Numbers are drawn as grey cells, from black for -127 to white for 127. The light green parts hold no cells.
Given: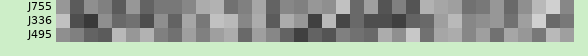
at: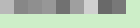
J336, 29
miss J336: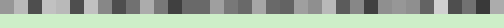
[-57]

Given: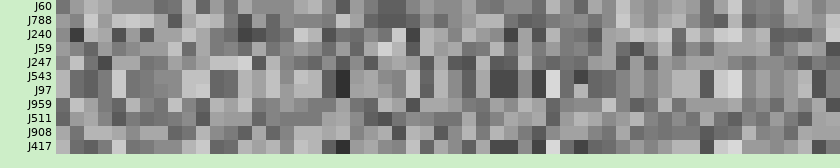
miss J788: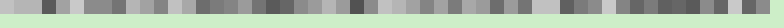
[19]
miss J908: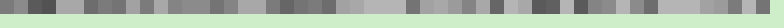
[46]
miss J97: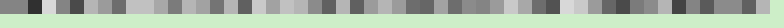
[59]

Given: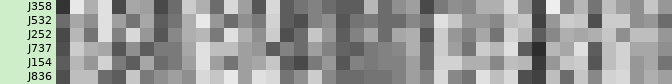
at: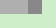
J154, 30
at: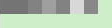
J836, 23
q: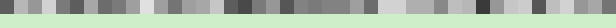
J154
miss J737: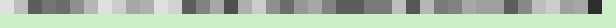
[-27]

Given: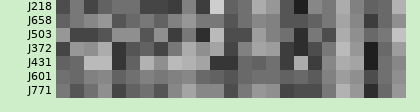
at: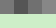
J658, 12
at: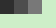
J372, 18
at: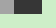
J431, 11
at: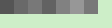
J658, 5
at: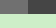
J218, 5
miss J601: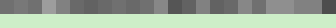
[-36]

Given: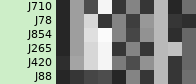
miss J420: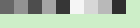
[-4]
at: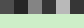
J88, 4
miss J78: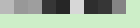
[-65]

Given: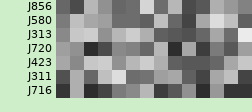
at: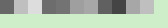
J311, 3
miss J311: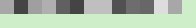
[-12]
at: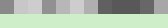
J423, 2
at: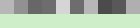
J856, 3

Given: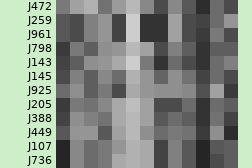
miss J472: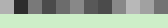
[27]
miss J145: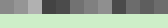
[-27]
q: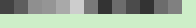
J143
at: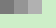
J107, 4
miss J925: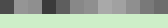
[-46]
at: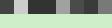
J961, 5

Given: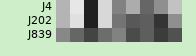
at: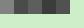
J839, 5
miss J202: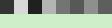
[96]
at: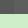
J202, 6

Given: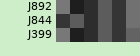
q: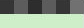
J844
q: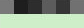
J892
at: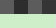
J844, 2
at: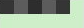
J844, 1

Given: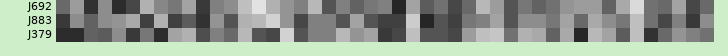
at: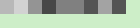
J883, 15
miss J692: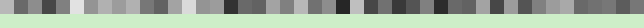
[7]
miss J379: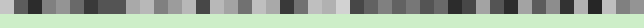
[-49]
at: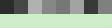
J692, 5

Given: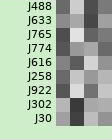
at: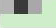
J302, 1
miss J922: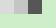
[-13]
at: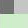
J922, 3

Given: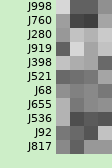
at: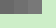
J521, 1
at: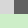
J998, 1
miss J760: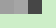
[-64]
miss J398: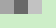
[45]
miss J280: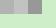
[74]
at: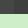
J760, 2

